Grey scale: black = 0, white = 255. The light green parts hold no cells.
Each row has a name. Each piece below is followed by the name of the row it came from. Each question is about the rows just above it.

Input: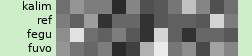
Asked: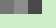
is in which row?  fuvo
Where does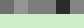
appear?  kalim
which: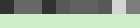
ref
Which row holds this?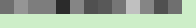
kalim
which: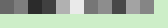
fuvo
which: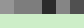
kalim

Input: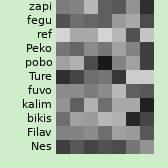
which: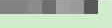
Filav
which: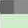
Peko
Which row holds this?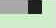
kalim
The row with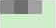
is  Filav
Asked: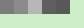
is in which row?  fuvo

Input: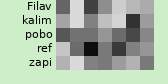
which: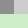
Filav
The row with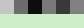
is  ref
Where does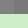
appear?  zapi
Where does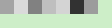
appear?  kalim
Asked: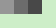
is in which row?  pobo

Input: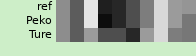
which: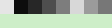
Peko
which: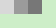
Peko
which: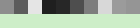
ref

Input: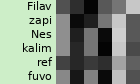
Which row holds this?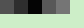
Filav
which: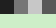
zapi
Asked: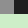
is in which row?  Nes
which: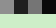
Nes
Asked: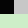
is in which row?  kalim

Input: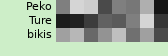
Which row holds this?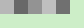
bikis
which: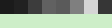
Ture

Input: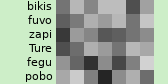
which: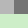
fuvo
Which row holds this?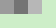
Ture
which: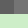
zapi

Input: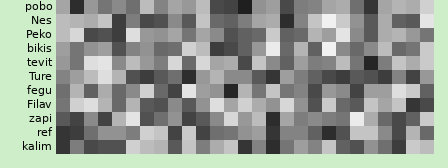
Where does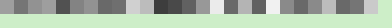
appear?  bikis
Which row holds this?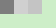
ref
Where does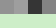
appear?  ref
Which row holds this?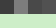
Nes
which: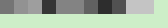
ref
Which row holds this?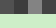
Ture

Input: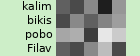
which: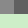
bikis
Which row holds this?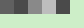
Filav
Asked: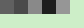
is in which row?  kalim
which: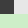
pobo
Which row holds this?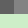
bikis

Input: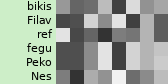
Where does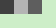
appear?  Filav
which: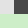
ref
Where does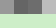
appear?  bikis
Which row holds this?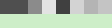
fegu

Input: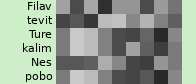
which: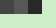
pobo
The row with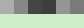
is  Nes

